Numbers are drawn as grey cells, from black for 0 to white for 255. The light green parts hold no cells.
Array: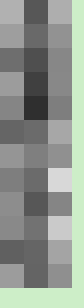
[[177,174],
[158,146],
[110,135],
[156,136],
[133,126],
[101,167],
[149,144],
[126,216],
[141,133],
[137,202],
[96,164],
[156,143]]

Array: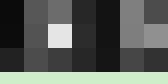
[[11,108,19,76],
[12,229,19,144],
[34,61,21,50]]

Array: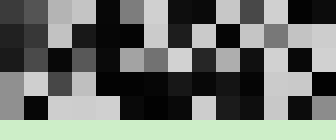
[[59,180,7,208,10,72,3],
[33,194,6,203,202,197,195],
[26,8,10,114,38,16,8],
[144,71,3,6,8,5,201],
[144,206,208,2,205,14,12]]

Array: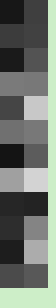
[[23],
[60],
[26],
[122],
[69],
[112],
[20],
[160],
[38],
[45],
[29],
[75]]

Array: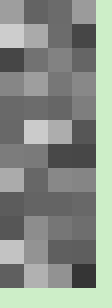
[[158,107],
[205,108],
[70,130],
[134,119],
[105,102],
[104,173],
[124,72],
[171,136],
[92,100],
[86,118],
[195,95],
[95,146]]

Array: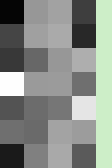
[[5,162],
[69,170],
[56,151],
[254,155],
[83,118],
[111,163],
[26,169]]

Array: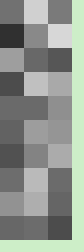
[[113,122],
[48,215],
[158,86],
[76,169],
[106,143],
[98,149],
[81,171],
[109,107],
[146,101],
[103,76]]

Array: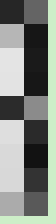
[[38],
[182],
[228],
[227],
[43],
[222],
[217],
[216],
[171]]
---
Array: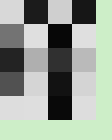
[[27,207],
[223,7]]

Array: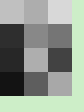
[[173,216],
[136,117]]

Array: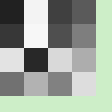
[[243,64],
[247,79]]

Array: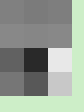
[[123,126],
[134,136]]

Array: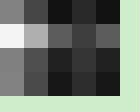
[[70,18],
[175,92]]

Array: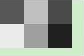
[[192,74],
[159,32]]

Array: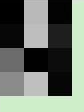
[[185,3],
[190,30]]
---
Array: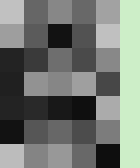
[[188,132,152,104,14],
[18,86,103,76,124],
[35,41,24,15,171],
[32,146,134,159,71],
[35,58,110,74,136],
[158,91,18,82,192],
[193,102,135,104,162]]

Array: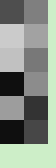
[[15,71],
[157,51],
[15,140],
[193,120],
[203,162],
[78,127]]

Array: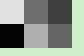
[[4,176,99],
[225,112,62]]

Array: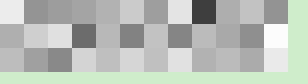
[[189,160,137,212,191,213,192,225,177,186,171,234],
[175,207,224,108,184,130,194,132,187,169,143,252],
[236,148,157,164,178,203,158,228,62,174,194,147]]

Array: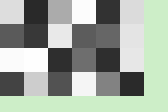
[[67,205,82,245,130,42],
[251,254,46,110,46,231],
[90,56,233,92,102,228],
[221,41,171,252,50,219]]

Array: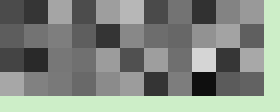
[[167,129,121,105,139,156,52,125,15,91,98],
[68,41,119,112,156,80,158,111,213,54,168],
[93,115,126,94,52,136,109,103,146,163,95],
[75,53,165,76,158,183,74,115,49,131,153]]

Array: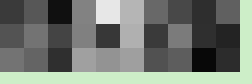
[[115,100,47,160,147,159,81,93,8,44],
[83,115,68,128,55,176,58,123,47,35],
[58,87,16,130,231,181,104,72,46,96]]

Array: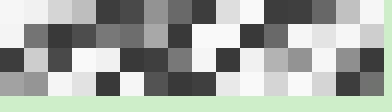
[[163,149,244,226,56,247,84,56,65,232,249,212,249,214,60,113],
[59,205,73,249,240,55,65,120,244,56,240,179,148,248,142,57],
[242,116,55,77,119,108,169,56,249,249,56,105,246,228,248,207],
[248,240,214,189,61,73,147,105,60,222,249,60,65,102,191,246]]

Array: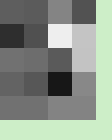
[[113,113,131,131],
[99,87,23,136],
[113,109,90,195],
[46,80,238,196],
[94,91,132,82]]
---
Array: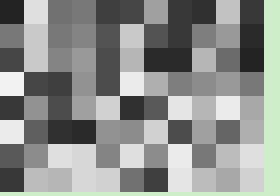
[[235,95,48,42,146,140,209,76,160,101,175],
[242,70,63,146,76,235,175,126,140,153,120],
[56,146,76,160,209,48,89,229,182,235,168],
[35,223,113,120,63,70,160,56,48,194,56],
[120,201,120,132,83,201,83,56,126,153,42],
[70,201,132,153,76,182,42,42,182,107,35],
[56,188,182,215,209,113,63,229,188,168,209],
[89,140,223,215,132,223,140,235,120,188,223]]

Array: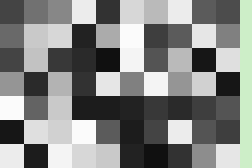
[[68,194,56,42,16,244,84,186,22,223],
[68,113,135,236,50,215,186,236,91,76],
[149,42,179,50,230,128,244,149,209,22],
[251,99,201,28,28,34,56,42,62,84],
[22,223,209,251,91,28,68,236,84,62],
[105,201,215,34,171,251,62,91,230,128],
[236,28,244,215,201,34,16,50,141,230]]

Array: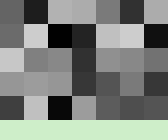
[[107,205,1,35,192,205,16],
[63,192,8,156,92,78,84],
[199,128,136,49,144,136,114],
[150,156,150,55,84,122,55],
[100,29,178,172,122,49,172]]

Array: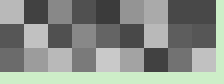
[[86,193,80,136,100,72,185,93,86],
[185,65,136,80,59,148,170,72,72],
[107,156,185,122,201,163,65,114,193]]

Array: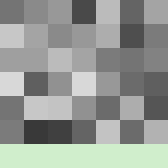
[[123,56,64,100,194,107,178],
[200,164,137,150,172,78,123],
[215,93,144,215,150,107,93],
[115,137,150,72,186,100,164],
[158,158,186,164,123,115,129],
[115,200,194,144,107,172,86]]

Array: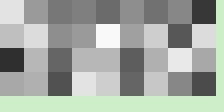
[[168,176,81,227,206,101,199,135,75],
[47,183,101,183,183,93,176,233,168],
[227,154,119,127,107,142,113,135,55],
[191,220,142,154,249,160,206,87,220]]
